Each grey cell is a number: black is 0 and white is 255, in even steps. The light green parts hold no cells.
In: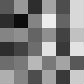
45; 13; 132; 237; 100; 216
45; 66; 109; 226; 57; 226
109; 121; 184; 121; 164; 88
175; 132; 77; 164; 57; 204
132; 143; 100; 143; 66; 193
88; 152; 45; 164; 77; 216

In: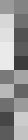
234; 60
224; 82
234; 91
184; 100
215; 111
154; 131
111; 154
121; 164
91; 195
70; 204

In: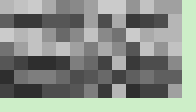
66; 46; 46; 77; 77; 86; 126; 57; 182; 46; 66; 66; 160
95; 57; 57; 86; 86; 77; 160; 77; 170; 57; 66; 77; 182
86; 66; 46; 46; 57; 126; 105; 66; 182; 57; 77; 77; 137
46; 114; 126; 126; 105; 77; 86; 105; 66; 95; 114; 95; 95
114; 160; 194; 170; 194; 160; 126; 170; 137; 86; 194; 148; 194
203; 182; 194; 148; 105; 137; 194; 137; 114; 203; 170; 182; 182
182; 194; 203; 170; 126; 137; 160; 203; 203; 148; 194; 160; 160

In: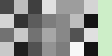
201; 31; 82; 147; 125; 247; 20
212; 52; 92; 125; 136; 189; 20
72; 189; 63; 224; 157; 157; 212
114; 201; 114; 167; 136; 82; 224

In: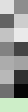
111; 6
184; 48
130; 68
224; 141
172; 163
99; 205
195; 234

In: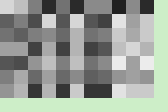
85; 76; 148; 191; 126; 191; 114; 138; 236; 160; 236
114; 95; 126; 138; 105; 180; 114; 126; 202; 169; 202
95; 126; 76; 214; 85; 214; 85; 65; 226; 160; 202
160; 160; 65; 169; 65; 180; 65; 85; 191; 214; 180
126; 169; 105; 160; 105; 138; 95; 105; 148; 160; 148
148; 180; 53; 180; 53; 202; 53; 53; 226; 202; 202
214; 191; 126; 42; 114; 42; 138; 138; 32; 138; 42

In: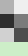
209; 77
46; 123
178; 239
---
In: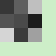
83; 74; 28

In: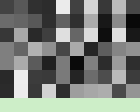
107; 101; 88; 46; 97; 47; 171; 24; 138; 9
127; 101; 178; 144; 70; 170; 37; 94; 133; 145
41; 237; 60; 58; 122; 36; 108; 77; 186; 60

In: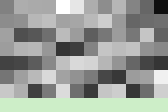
140; 144; 183; 191; 162; 166; 185; 206; 154; 102; 108; 111
157; 179; 183; 151; 52; 62; 131; 197; 188; 194; 146; 136
117; 159; 185; 217; 162; 146; 123; 71; 56; 156; 162; 240

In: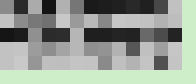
194; 140; 120; 113; 200; 154; 185; 136; 199; 196; 193; 177; 189
194; 196; 156; 142; 164; 183; 143; 147; 178; 87; 192; 159; 198

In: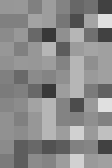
128; 128; 163; 157; 118; 76; 164; 224
151; 128; 151; 182; 92; 156; 164; 160
128; 105; 139; 132; 144; 182; 154; 160
134; 140; 163; 182; 131; 76; 154; 224
145; 140; 151; 182; 157; 209; 154; 192
123; 93; 139; 132; 157; 209; 154; 160

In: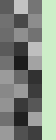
113; 72; 141
90; 54; 191
155; 104; 49
147; 57; 87
154; 81; 62

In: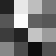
86; 252; 96; 87
136; 75; 13; 81
